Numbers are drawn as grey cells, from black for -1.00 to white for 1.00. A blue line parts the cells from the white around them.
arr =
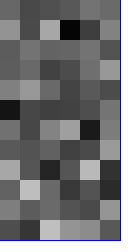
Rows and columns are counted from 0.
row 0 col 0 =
-0.19
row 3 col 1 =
-0.18
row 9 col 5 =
-0.66
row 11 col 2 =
0.50
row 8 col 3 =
-0.33
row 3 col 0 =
-0.27
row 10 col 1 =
-0.28
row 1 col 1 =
-0.42
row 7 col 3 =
-0.49
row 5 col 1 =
-0.44
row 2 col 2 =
-0.22
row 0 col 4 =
-0.10
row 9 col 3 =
-0.55
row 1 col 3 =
-0.96
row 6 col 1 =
-0.44
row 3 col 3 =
-0.40
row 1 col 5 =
0.02
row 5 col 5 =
-0.09
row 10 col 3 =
-0.35
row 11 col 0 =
-0.39
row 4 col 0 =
0.00
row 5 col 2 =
-0.50
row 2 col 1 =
-0.10

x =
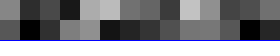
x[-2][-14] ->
0.05
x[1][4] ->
0.13
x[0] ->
[0.05, -0.65, -0.43, -0.81, 0.35, 0.47, -0.11, -0.21, -0.54, 0.52, 0.13, -0.47, -0.39, -0.12]
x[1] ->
[-0.32, -0.99, -0.62, -0.01, 0.13, -0.84, -0.72, -0.59, -0.37, -0.08, -0.07, -0.32, -0.99, -0.70]
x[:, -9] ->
[0.47, -0.84]
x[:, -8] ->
[-0.11, -0.72]

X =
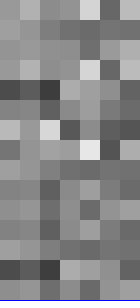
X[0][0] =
0.20
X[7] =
[-0.08, 0.16, 0.27, 0.23, 0.81, -0.34, 0.36]
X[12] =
[0.25, 0.17, -0.01, -0.11, -0.17, -0.09, -0.11]
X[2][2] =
0.13
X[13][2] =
-0.51
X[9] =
[0.03, 0.05, -0.25, 0.08, 0.24, -0.03, -0.16]
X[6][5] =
-0.26
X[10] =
[0.12, 0.17, -0.14, 0.11, -0.16, 0.15, 0.25]
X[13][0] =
-0.40
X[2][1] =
0.20
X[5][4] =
0.23
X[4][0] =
-0.40
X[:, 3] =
[0.15, -0.11, 0.11, 0.15, 0.35, 0.08, -0.31, 0.23, -0.12, 0.08, 0.11, 0.09, -0.11, 0.35, 0.10]
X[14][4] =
-0.17
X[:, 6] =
[0.47, -0.11, 0.37, 0.47, -0.22, -0.16, -0.33, 0.36, -0.11, -0.16, 0.25, -0.17, -0.11, -0.22, 0.25]
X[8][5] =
-0.10
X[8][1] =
0.17
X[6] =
[0.45, 0.20, 0.69, -0.31, 0.10, -0.26, -0.33]
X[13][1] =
-0.28
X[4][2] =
-0.52
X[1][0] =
0.25
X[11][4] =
0.24

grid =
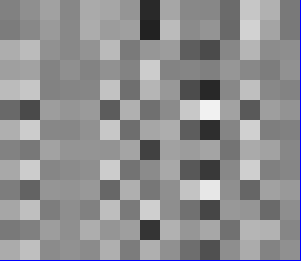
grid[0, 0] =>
0.01
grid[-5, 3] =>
0.09
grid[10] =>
[0.30, 0.50, -0.02, 0.11, 0.01, 0.49, -0.04, 0.62, 0.11, -0.11, -0.45, 0.19, 0.17, -0.17, 0.11]
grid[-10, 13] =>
-0.02
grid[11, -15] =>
-0.05
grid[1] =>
[-0.03, 0.07, 0.21, 0.07, 0.35, 0.22, 0.25, -0.73, 0.47, 0.09, 0.16, -0.18, 0.65, 0.29, -0.05]
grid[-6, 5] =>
0.15
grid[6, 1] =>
0.60
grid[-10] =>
[0.25, 0.27, 0.03, 0.12, 0.03, 0.14, 0.03, 0.60, 0.03, 0.04, 0.00, 0.18, 0.07, -0.02, 0.14]
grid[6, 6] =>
-0.14
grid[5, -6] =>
0.57
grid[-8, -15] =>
-0.18
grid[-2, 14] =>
0.05
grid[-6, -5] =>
0.29
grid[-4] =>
[-0.02, -0.22, 0.17, 0.15, 0.19, -0.19, 0.37, -0.07, 0.12, 0.53, 0.81, 0.12, -0.20, 0.26, 0.20]
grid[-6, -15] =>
0.02
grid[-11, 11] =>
0.06
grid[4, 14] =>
0.03
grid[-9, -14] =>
0.55
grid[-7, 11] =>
0.04
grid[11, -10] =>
0.17
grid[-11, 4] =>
0.15
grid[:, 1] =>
[0.12, 0.07, 0.47, 0.27, 0.55, -0.42, 0.60, -0.06, 0.60, -0.22, 0.50, 0.00, 0.50]
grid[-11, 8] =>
0.22
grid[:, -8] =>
[-0.68, -0.73, 0.18, 0.60, 0.42, -0.12, 0.30, -0.49, 0.09, -0.07, 0.62, -0.59, 0.37]
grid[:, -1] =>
[-0.05, -0.05, 0.11, 0.14, 0.03, 0.15, 0.01, 0.06, 0.05, 0.20, 0.11, 0.05, 0.13]
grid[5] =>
[-0.18, -0.42, 0.23, 0.17, 0.21, -0.28, 0.38, -0.12, 0.09, 0.57, 0.89, 0.27, -0.30, 0.24, 0.15]
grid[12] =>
[0.34, 0.50, 0.09, 0.14, 0.09, 0.37, -0.03, 0.37, 0.13, -0.14, -0.37, 0.11, 0.34, 0.03, 0.13]
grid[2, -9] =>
-0.04
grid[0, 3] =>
0.06
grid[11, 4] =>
0.36
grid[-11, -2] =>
0.10
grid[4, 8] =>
0.19
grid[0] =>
[0.01, 0.12, 0.26, 0.06, 0.33, 0.30, 0.17, -0.68, 0.30, 0.07, 0.06, -0.16, 0.55, 0.39, -0.05]
